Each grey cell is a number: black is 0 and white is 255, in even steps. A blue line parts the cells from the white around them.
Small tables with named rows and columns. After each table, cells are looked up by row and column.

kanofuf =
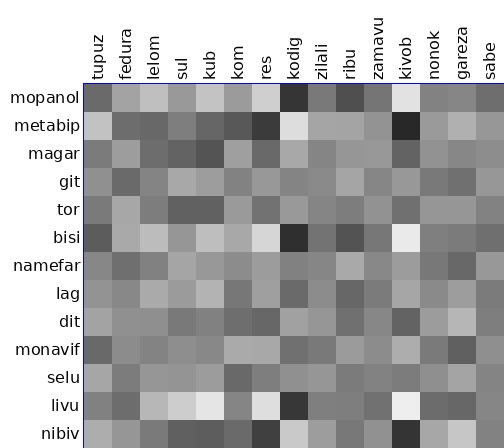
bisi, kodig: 47
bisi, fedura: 169
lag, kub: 179
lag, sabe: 123
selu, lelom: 150
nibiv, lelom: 122
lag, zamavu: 123
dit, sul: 121
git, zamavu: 134
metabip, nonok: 154
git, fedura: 106
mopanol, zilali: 121
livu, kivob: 238
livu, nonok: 108
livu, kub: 229
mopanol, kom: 155
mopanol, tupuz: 106
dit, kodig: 161
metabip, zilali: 165

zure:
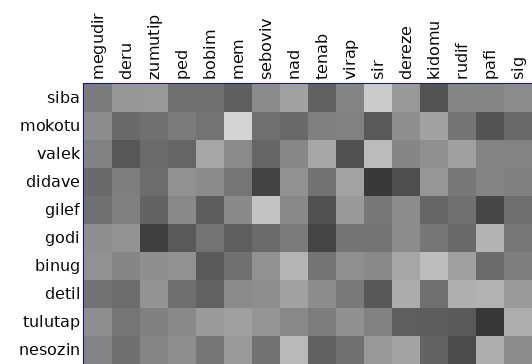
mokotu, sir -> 89
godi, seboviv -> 107
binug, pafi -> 107
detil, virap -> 121
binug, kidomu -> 189
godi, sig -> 119
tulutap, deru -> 117
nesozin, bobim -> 118
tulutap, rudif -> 89
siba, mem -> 95
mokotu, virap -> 129

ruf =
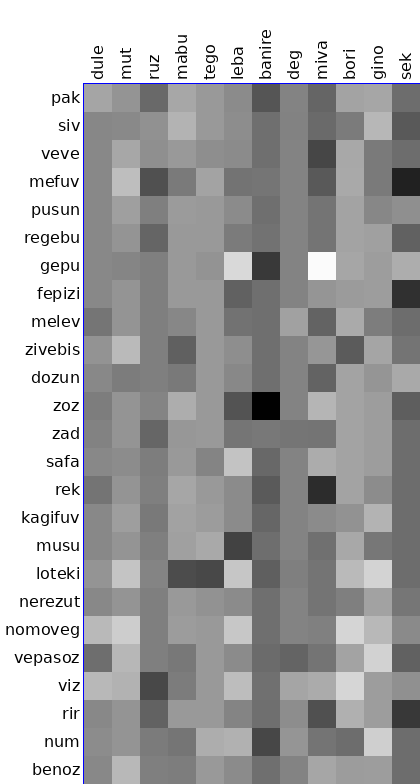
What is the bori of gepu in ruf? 166
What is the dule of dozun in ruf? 136
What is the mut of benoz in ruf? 184
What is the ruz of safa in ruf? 125
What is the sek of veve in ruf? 109
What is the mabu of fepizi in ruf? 153
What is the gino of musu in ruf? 119
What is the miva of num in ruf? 116
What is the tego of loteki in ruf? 72
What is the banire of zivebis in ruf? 111
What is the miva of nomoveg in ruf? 128
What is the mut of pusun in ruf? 159
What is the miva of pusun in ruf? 116
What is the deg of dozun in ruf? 131
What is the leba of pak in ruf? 139
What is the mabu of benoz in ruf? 125
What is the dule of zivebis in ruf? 147
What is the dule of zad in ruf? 130
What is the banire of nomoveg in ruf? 111
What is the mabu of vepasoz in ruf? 120

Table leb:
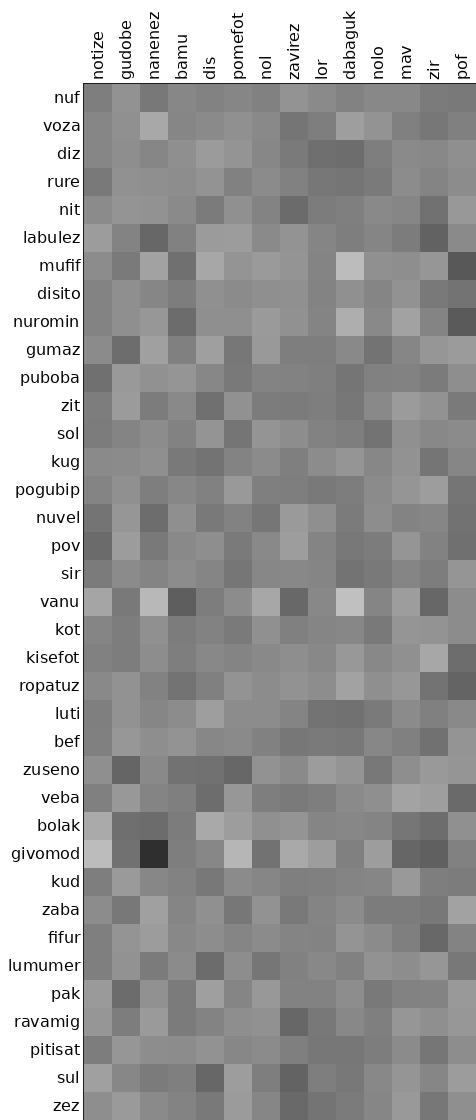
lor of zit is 126
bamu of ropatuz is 115
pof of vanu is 140
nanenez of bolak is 108
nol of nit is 131
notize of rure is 121
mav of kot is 149

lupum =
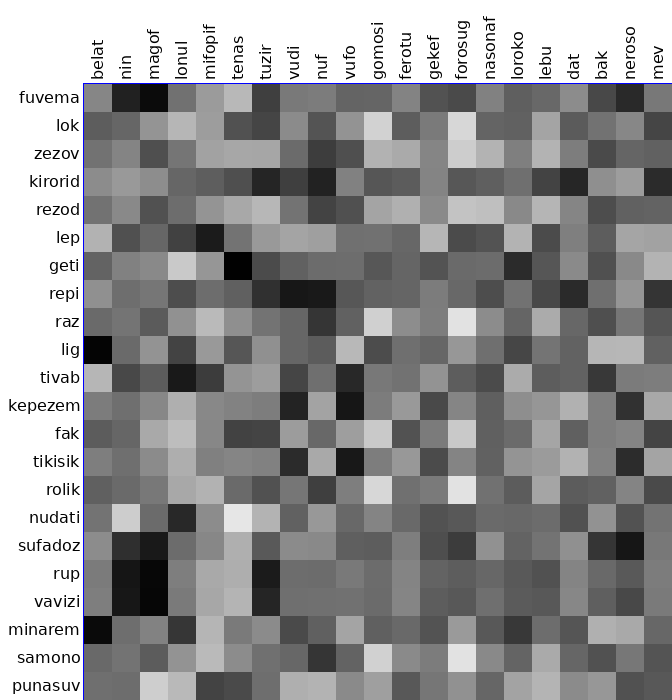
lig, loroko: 70
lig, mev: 97
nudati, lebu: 108
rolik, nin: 106
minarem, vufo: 164
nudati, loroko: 104
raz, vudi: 102
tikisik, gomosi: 125
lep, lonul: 65
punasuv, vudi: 175

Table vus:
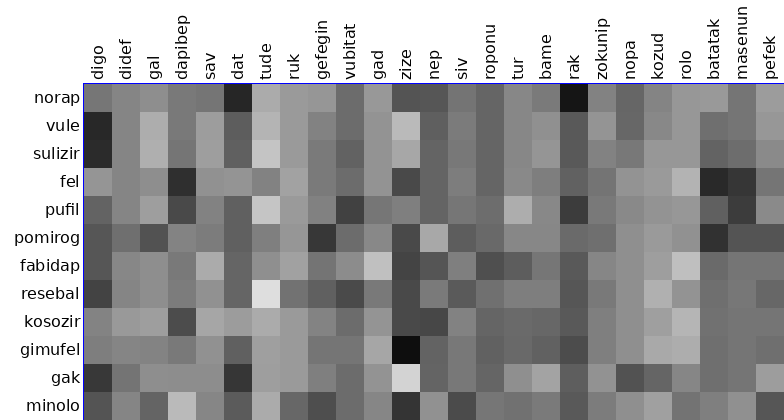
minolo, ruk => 103
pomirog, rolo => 145
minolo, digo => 84
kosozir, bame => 103
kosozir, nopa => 143
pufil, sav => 130
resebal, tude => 222
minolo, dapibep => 186
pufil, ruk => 154

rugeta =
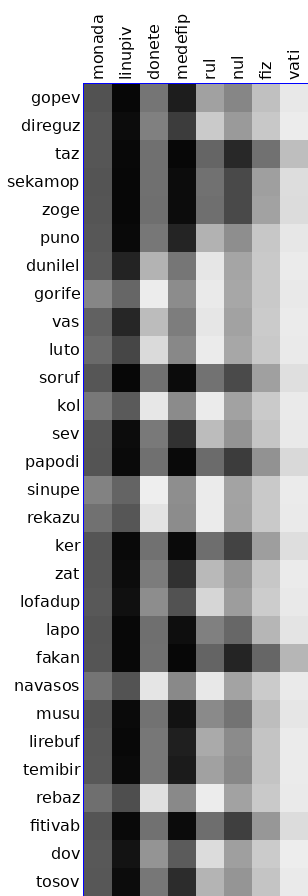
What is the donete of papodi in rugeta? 112
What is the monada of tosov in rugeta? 87
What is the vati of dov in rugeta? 237
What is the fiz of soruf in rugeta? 160
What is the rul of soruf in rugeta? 114
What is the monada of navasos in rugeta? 116
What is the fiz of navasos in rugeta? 203

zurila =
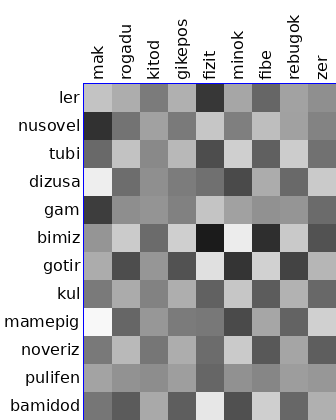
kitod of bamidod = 169
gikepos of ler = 176
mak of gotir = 172
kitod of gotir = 150
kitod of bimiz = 107
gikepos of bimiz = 207
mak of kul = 122
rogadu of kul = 171

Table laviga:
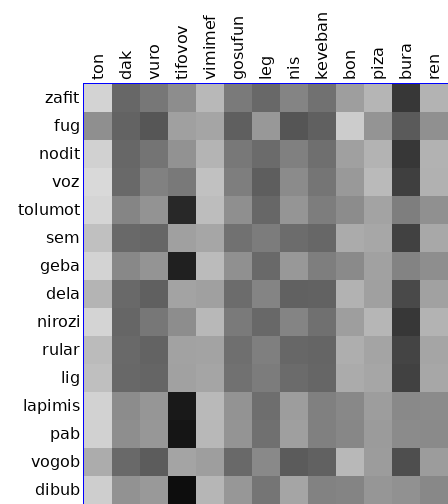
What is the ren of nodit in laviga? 178
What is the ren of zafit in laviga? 179
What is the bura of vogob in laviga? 78
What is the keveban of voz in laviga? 117
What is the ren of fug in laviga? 144
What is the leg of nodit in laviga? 107
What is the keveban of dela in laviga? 98
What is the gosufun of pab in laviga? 148
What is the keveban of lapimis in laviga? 128
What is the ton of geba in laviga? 211
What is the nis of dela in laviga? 97
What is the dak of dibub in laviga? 146
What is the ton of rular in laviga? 187
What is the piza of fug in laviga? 148
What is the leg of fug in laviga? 152
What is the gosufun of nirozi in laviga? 122
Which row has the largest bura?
dibub

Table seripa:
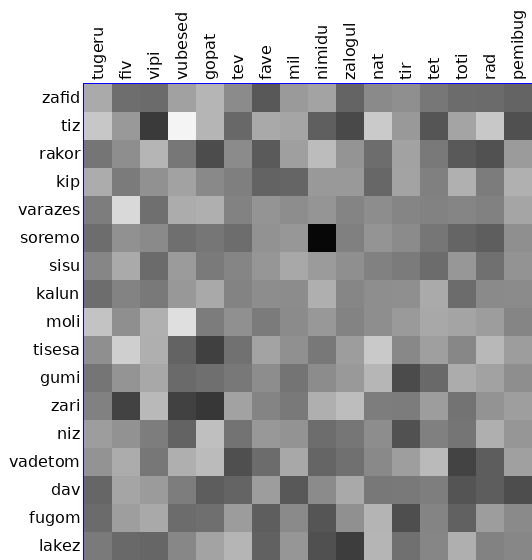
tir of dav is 121
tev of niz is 115
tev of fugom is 156
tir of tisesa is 136
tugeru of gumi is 117
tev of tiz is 104
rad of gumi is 162
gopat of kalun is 169
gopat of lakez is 163
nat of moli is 142

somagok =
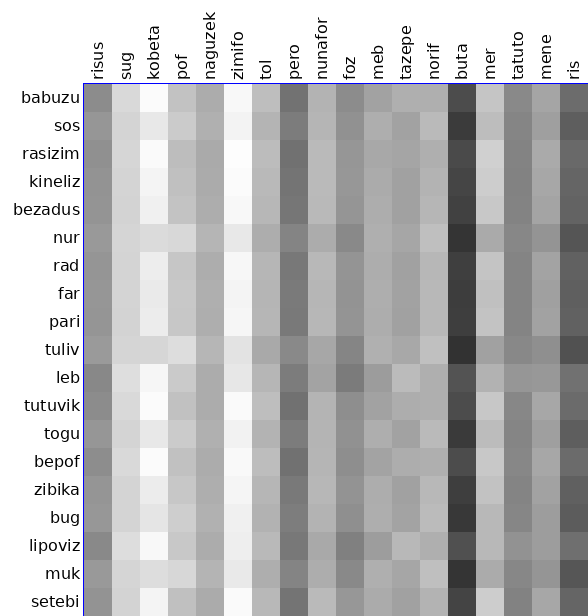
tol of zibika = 182
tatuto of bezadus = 131
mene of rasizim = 170
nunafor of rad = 184
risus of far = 150
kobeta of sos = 232
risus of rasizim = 144
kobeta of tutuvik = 251
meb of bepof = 163
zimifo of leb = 231
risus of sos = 150
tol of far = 181
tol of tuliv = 169
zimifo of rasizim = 253
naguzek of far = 175
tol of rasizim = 188
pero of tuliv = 137
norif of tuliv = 192
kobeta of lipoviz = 248
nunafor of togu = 180

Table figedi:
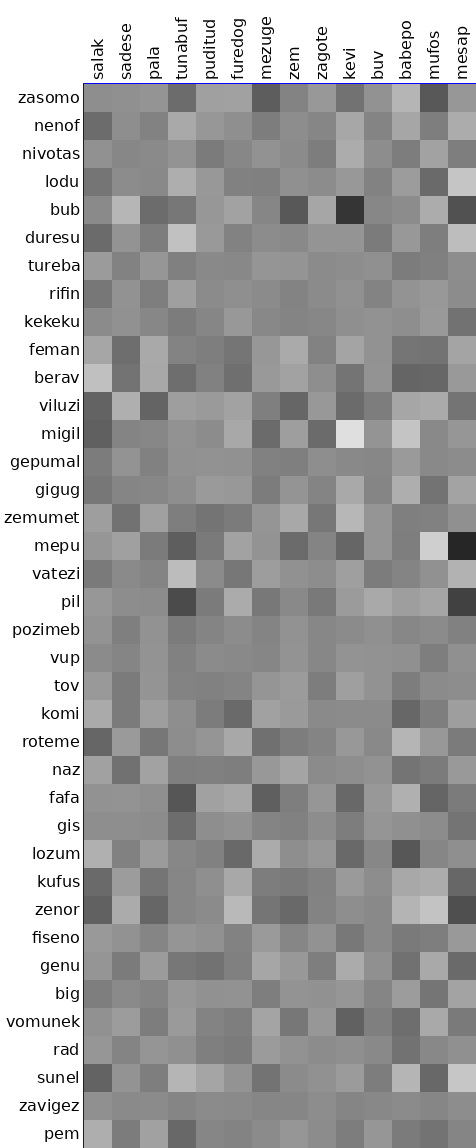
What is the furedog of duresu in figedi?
130
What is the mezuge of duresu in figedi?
140
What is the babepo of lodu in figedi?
156
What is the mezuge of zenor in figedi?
117
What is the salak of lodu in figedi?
117
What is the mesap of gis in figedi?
116
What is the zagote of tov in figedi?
125
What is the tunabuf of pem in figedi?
104
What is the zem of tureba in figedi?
148
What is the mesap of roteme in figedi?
123
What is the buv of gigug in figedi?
133
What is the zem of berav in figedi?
162
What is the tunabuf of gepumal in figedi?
145
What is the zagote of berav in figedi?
142

